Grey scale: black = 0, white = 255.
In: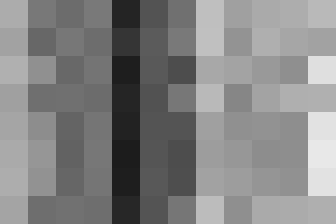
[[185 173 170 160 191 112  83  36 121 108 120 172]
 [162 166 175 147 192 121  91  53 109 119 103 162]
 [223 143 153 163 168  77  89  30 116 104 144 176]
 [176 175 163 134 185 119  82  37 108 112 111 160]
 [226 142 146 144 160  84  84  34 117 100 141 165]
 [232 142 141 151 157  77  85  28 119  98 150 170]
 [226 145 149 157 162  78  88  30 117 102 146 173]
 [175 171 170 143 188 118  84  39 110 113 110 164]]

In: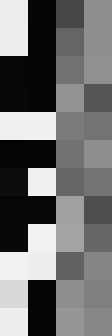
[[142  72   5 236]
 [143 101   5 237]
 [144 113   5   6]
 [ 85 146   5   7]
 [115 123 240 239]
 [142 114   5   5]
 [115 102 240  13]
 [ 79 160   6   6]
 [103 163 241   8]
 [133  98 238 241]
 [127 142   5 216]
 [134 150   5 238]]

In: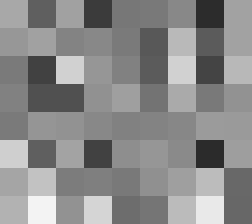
[[162  44 136 121 119  59 161  95 168]
 [162  91 185  88 122 136 131 161 151]
 [184  68 209  91 129 150 209  65 122]
 [146 121 170 115 159 145  80  80 129]
 [154 155 135 131 129 136 146 149 122]
 [158  43 138 150 142  65 163  95 207]
 [104 188 159 144 121 127 124 194 165]
 [103 233 187 117 109 213 146 243 178]]

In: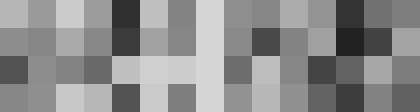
[[127 113  51 147 172 134 142 213 132 192  49 156 203 154 182]
 [163  67  34 160 132  72 137 213 134 162  59 136 170 134 141]
 [124 167  98  68 134 189 109 213 204 208 192 105 131 141  82]
 [ 97 130  61  99 145 184 146 213 126 202  82 183 200 143 135]]

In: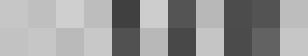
[[189  83  76 184  84 205  64 189 207 191 198]
 [198  98  75 197  72 184  81 200 186 198 194]]

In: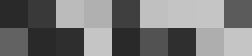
[[ 91 197 196 192  63 176 187  57  41]
 [197 174  47  82  41 197  46  41  98]]

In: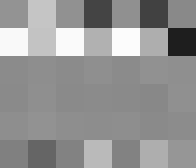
[[137  65 144  68 145 197 147]
 [ 30 174 252 177 250 195 249]
 [143 145 139 143 139 142 139]
 [144 136 138 139 138 143 138]
 [140 138 142 141 142 146 142]
 [150 174 130 186 130 101 128]]

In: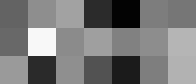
[[118 125   3  43 162 142  99]
 [181 141 129 159 139 248 104]
 [178 126  27  82 143  42 154]]
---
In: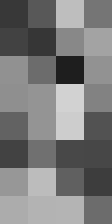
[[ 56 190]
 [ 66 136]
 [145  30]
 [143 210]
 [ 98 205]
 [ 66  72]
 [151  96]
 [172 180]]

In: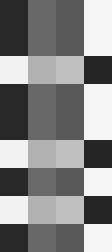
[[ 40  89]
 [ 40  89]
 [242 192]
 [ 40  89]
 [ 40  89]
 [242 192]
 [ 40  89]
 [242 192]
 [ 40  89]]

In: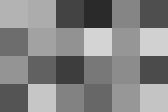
[[179  67 133]
 [109 146 150]
 [148  61 140]
 [ 84 130 151]]

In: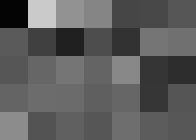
[[  4 146  70  86]
 [ 90  32  50 112]
 [ 86 117 136  45]
 [100 107 102  85]
 [140  96 110  87]]

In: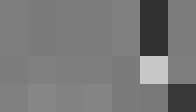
[[126 125 128 125]
 [126 125 128 125]
 [124 126 123 126]
 [128 130 123  56]]

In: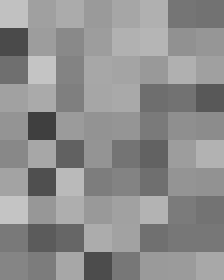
[[193 171 166 117]
 [ 74 137 177 145]
 [111 131 164 176]
 [161 127 169 114]
 [148 155 149 143]
 [136  97 116 157]
 [163 186 131 148]
 [196 174 161 123]
 [121 102 162 119]
 [133 167 119 155]]
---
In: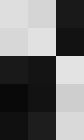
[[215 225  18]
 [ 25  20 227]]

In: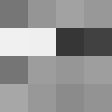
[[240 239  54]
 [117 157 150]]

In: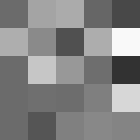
[[174 138  80]
 [107 198 152]]

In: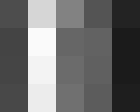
[[ 68 250 102]
 [ 69 243 107]]

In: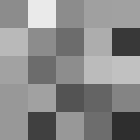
[[185 140 108]
 [162 108 141]]

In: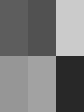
[[ 93  81 203]
 [150 162  40]]

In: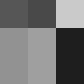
[[146 159  30]
 [146 159  30]]
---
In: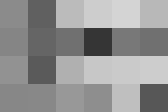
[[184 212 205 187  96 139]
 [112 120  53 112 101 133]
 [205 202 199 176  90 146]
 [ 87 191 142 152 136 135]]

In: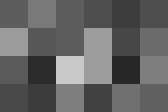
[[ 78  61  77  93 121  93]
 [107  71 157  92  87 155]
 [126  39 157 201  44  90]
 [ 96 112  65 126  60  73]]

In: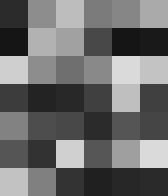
[[170 134 123 189 141  43]
 [ 25  21  72 161 178  21]
 [195 218 137 111 141 207]
 [ 64 191  64  40  35  60]
 [ 69  85  43  72  77 130]
 [218 159  86 208  50  85]
 [ 42  39  32  51 128 194]]

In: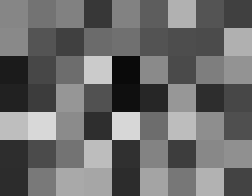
[[ 64  84 177  93 130  55 129 115 134]
 [176  75  77  83 112 107  64  84 137]
 [147 126  74 138  10 203 109  71  27]
 [ 71  45 151  38  15  81 150  60  33]
 [ 79 142 189 109 215  46 139 216 190]
 [144 136  61 131  48 189 115  75  45]
 [ 67 178 119 164  44 166 169 121  44]]

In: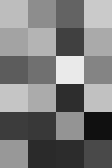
[[202  99 141 189]
 [170  64 180 163]
 [132 234 112  92]
 [193  45 171 197]
 [ 16 148  56  60]
 [ 73  44  42 152]]

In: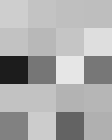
[[190 191 195 206]
 [222 197 184 194]
 [119 230 118  28]
 [182 179 194 194]
 [176  99 204 129]]
